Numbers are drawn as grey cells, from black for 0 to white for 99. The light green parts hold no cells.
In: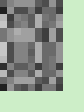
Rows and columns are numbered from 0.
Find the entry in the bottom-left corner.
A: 13
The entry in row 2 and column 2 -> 51
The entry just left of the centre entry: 51
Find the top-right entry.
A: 30
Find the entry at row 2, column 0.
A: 72
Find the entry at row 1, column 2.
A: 30
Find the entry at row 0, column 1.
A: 51
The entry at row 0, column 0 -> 36
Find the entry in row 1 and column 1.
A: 57
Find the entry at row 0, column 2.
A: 57
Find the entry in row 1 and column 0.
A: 13
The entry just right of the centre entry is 67
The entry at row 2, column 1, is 24
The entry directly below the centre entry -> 36

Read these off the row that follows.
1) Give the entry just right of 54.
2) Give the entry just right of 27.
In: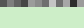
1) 43
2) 60

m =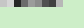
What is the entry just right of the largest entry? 15
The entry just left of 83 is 77
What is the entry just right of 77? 83

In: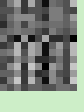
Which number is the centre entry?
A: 54
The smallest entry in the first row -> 6
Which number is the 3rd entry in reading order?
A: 66
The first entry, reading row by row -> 27
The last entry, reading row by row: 38
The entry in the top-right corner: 71
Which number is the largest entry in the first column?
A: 48
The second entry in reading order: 48
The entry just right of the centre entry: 6
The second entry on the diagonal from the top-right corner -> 32
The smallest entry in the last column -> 0
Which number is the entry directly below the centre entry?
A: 54
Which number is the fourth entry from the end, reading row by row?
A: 32
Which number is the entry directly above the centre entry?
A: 27
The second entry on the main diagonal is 32
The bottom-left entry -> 43
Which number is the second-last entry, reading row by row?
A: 43
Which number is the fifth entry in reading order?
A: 66
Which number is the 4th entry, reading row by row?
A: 22
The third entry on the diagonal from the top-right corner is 48
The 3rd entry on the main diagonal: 54
